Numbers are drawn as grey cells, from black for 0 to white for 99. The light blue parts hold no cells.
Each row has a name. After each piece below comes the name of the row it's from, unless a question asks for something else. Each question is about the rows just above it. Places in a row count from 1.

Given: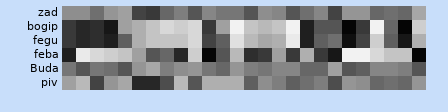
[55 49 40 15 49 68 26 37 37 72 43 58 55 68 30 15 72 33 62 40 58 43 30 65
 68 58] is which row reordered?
piv
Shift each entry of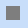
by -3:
[46]
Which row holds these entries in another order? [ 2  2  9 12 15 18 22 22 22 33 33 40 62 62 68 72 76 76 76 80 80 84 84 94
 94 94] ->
bogip

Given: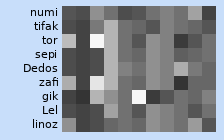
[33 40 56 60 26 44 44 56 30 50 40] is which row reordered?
linoz
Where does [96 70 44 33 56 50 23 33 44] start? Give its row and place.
tor, 3
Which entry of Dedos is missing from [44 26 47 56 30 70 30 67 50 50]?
[40]
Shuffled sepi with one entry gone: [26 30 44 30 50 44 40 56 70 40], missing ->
[37]

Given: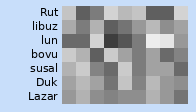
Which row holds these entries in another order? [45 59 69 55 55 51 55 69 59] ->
Lazar
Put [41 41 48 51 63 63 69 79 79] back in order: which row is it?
susal
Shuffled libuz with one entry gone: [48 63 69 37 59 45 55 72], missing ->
[66]
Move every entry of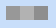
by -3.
[56 66 52]

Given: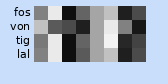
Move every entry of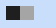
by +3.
[15 67]
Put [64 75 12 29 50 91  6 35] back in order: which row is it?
lal

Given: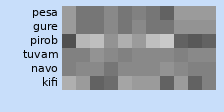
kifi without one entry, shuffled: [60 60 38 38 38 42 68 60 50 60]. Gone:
[64]
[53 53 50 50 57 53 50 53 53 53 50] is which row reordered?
tuvam
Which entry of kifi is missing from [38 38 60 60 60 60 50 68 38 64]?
[42]

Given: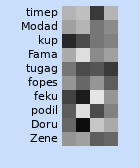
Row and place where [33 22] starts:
tugag, 3
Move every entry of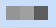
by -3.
[55 59 33]
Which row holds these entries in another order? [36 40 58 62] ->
Zene
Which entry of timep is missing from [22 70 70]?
[74]
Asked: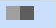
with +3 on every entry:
[65 39]
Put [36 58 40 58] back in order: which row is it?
fopes

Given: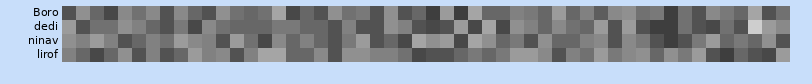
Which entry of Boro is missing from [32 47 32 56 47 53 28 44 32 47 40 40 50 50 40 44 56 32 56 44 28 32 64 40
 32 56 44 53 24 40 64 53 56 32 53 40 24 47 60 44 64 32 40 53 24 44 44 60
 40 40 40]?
[36]
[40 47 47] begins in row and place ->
dedi, 15
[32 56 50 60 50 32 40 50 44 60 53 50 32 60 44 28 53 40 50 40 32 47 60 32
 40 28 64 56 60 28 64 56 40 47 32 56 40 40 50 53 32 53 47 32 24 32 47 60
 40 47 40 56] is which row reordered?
ninav

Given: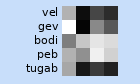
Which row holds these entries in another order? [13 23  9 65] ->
tugab
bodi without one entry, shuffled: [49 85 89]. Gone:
[77]

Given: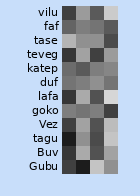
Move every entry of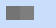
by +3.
[48 52]
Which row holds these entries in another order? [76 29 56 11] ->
tagu
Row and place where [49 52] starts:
katep, 3
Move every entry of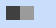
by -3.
[22 57]
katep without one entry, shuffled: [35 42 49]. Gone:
[52]

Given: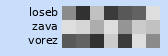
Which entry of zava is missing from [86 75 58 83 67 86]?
[79]
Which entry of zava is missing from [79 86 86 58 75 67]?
[83]
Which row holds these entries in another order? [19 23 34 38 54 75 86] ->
loseb
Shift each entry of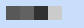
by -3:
[31 35 16 76]
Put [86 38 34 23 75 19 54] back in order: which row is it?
loseb
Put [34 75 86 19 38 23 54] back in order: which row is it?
loseb
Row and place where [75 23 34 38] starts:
loseb, 3

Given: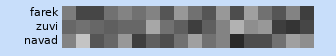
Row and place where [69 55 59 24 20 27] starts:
zuvi, 13
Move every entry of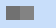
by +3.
[47 54]
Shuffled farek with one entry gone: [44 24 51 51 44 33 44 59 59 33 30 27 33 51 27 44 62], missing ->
[48]

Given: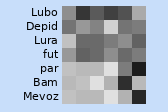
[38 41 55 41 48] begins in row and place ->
fut, 2
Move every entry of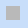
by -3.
[69]
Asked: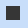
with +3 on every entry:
[24]
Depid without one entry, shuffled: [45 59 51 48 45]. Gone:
[81]
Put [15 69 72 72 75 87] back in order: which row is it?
Mevoz

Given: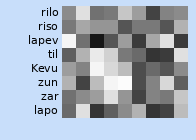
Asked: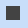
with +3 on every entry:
[29]
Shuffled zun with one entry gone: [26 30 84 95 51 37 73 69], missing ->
[98]
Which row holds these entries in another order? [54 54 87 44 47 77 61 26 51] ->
rilo
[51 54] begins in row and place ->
rilo, 8

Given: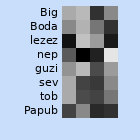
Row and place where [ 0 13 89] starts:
nep, 2
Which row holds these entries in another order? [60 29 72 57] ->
guzi
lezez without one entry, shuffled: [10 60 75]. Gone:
[7]
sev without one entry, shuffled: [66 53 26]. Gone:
[22]
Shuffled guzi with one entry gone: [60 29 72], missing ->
[57]

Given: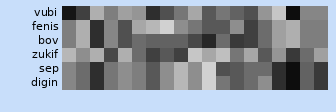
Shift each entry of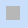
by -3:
[68]
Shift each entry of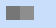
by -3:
[43 52]
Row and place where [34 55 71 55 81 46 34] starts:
digin, 7
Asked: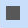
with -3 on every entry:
[31]
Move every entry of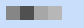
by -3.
[49 28 62 68]
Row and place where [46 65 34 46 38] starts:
vubi, 9

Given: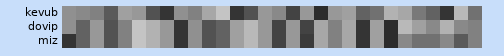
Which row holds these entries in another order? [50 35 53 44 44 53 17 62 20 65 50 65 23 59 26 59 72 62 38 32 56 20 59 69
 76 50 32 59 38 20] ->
miz
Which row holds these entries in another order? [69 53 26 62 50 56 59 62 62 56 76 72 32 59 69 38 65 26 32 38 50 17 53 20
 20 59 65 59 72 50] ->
dovip
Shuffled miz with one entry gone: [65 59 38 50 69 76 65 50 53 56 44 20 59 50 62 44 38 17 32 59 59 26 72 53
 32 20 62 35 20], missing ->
[23]
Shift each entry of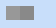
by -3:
[56 50]
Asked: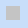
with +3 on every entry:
[79]
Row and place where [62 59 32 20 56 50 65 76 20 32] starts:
kevub, 5
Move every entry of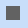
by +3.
[41]

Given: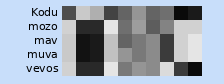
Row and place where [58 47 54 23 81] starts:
muva, 5
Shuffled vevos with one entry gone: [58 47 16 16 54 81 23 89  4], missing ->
[85]
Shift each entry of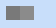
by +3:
[50 57]
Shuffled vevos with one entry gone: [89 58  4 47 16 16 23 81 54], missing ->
[85]
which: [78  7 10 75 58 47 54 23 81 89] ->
muva

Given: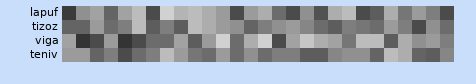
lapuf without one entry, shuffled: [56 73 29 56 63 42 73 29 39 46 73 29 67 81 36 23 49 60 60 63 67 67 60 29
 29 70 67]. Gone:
[32]
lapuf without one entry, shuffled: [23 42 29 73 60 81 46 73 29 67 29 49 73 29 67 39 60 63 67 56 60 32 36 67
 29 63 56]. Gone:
[70]
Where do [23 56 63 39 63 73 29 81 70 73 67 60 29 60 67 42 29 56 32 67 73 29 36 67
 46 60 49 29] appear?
lapuf
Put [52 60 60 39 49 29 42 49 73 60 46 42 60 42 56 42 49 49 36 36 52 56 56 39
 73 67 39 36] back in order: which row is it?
teniv
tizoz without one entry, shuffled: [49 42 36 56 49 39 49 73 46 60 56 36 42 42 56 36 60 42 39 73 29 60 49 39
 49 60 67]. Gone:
[52]
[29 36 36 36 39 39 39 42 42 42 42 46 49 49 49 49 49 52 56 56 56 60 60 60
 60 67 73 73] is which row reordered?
tizoz

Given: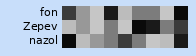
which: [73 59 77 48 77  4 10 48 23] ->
Zepev
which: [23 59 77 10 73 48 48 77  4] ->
fon
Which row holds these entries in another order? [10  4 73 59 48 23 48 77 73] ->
nazol
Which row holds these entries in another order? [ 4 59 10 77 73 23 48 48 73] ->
nazol

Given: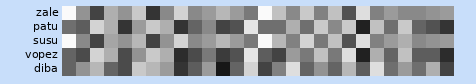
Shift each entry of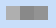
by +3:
[71 56 60]
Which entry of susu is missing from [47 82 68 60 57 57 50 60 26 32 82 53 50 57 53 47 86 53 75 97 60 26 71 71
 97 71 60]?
[64]
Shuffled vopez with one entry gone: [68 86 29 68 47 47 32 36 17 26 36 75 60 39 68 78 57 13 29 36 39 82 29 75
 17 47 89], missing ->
[23]

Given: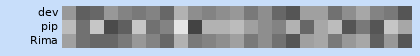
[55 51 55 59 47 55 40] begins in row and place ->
dev, 10
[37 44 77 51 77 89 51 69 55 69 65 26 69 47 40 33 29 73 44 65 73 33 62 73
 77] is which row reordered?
pip

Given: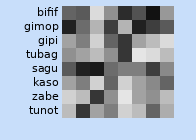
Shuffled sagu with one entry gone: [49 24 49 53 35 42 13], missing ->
[10]
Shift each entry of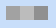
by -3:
[60 70 53]
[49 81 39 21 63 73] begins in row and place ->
gipi, 2
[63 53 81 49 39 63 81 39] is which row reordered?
kaso
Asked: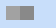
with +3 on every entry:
[66 56]
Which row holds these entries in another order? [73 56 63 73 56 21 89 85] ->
tubag

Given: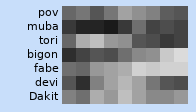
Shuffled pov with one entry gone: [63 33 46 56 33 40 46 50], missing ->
[36]
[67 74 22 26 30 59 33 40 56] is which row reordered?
tori
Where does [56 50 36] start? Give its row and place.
pov, 6

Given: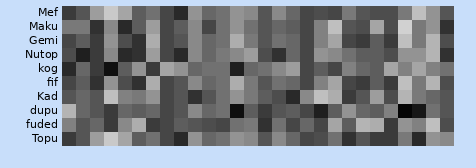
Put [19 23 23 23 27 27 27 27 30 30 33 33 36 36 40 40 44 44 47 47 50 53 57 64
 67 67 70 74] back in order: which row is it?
Gemi
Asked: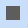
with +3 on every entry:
[39]

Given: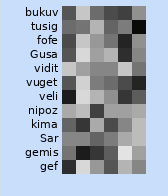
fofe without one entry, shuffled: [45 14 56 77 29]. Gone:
[59]
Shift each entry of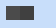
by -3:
[26 22]
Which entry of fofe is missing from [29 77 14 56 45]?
[59]
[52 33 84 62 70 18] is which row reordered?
Gusa
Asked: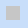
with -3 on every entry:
[74]
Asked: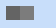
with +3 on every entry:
[42 51]
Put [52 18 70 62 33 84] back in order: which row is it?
Gusa

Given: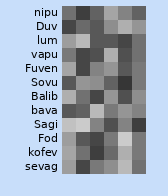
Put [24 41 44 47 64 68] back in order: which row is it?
kofev
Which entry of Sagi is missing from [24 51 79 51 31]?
[75]

